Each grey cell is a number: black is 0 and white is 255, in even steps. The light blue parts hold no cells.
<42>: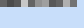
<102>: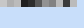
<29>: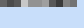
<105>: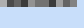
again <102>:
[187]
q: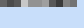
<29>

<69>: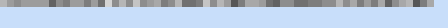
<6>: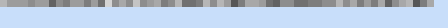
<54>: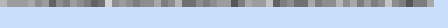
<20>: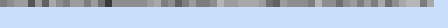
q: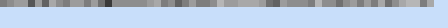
<20>
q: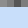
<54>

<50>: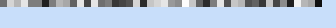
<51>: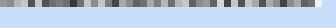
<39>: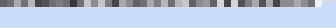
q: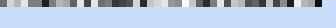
<50>
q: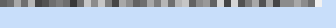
<39>
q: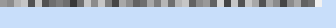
<51>
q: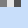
<50>
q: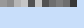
<51>

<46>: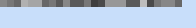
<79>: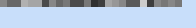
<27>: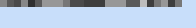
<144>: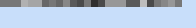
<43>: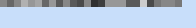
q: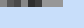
<43>
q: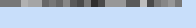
<144>

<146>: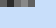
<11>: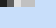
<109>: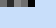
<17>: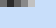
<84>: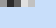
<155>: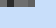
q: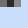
<109>
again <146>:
[96]
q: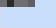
<155>
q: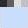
<84>
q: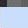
<155>
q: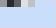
<84>

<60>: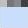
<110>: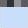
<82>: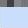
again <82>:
[119]
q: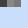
<82>
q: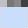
<60>

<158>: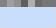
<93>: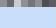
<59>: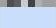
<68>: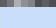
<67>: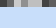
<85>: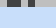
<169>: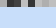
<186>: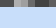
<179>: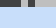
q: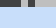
<179>
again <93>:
[144]
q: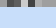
<59>

